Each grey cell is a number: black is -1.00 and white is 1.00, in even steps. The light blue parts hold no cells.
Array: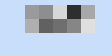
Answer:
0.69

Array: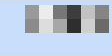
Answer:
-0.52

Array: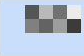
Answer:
0.45

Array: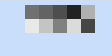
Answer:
-0.39

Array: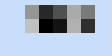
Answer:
-0.37

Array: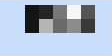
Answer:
-0.06

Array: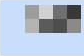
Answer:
0.64

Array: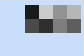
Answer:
0.59

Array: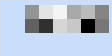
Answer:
0.32

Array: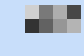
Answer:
-0.05
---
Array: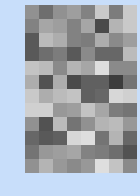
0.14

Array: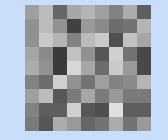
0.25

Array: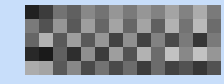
-0.74

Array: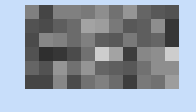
0.00

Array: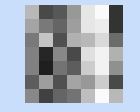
0.44

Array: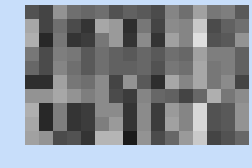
-0.36

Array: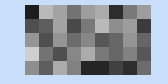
-0.77

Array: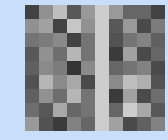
-0.48

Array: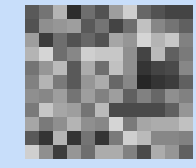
-0.30
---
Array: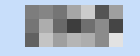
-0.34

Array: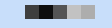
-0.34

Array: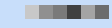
-0.04

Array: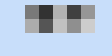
-0.33

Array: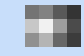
-0.41

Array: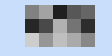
-0.65

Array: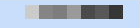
-0.31

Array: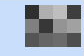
-0.51

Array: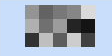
-0.61
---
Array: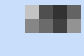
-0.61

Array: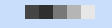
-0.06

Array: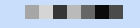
-0.58

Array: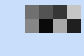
-0.58

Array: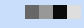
-0.92

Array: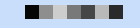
0.61

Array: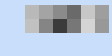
0.09

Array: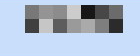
0.10

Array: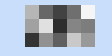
-0.48
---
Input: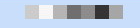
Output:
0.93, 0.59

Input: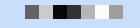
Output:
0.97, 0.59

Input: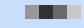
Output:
0.56, 0.19

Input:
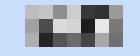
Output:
0.82, 0.71

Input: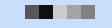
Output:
0.59, 0.29

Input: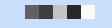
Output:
0.96, 0.54

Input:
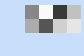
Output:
0.95, 0.80

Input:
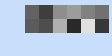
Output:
0.76, 0.38

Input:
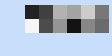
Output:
0.93, 0.60

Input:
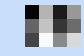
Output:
0.96, 0.70
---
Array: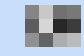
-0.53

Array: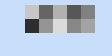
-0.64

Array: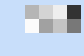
-0.60

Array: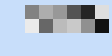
-0.19

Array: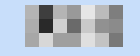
0.25

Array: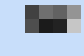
0.16

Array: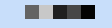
-0.22
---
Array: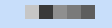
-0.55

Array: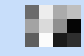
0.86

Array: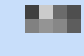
0.59

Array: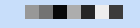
-0.10

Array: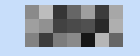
0.48

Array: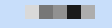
-0.07

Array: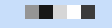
-0.82

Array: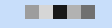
0.68

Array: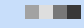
0.74

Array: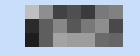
0.11
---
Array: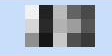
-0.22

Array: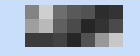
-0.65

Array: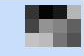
-0.81

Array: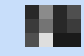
-0.69

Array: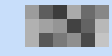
-0.16

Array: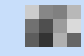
0.00

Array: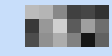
-0.45

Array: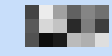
0.04
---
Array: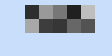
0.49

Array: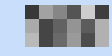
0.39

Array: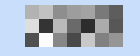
-0.32

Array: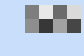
0.71

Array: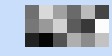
0.98

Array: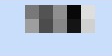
0.74
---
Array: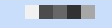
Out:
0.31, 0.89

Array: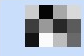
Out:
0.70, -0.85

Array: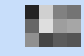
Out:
-0.09, 0.13

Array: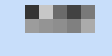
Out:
-0.05, 0.22

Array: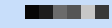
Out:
-0.56, -0.95

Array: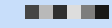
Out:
-0.81, -0.46

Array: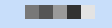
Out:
0.78, -0.06

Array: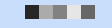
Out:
-0.19, -0.70

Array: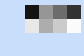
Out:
-0.61, 0.82

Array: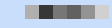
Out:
0.63, 0.37
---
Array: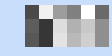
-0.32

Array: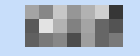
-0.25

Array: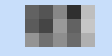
0.16

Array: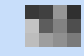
0.48

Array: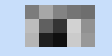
0.42

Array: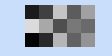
-0.97

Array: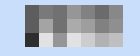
-0.64
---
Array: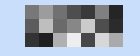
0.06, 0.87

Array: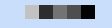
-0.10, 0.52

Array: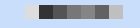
-0.07, 0.73

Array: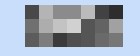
0.64, 0.64

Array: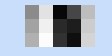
-0.67, 0.98

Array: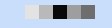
-0.93, 0.78

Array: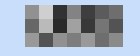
0.26, 0.62

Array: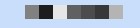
-0.25, 0.80

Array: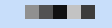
-0.87, 0.53
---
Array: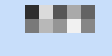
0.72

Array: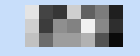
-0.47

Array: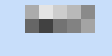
0.79

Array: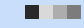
0.70

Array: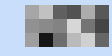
0.51

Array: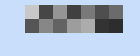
-0.45

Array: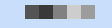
-0.55
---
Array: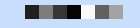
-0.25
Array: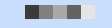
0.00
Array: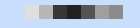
0.09
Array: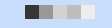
0.48
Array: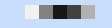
0.01
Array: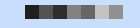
-0.20
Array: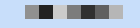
-0.03
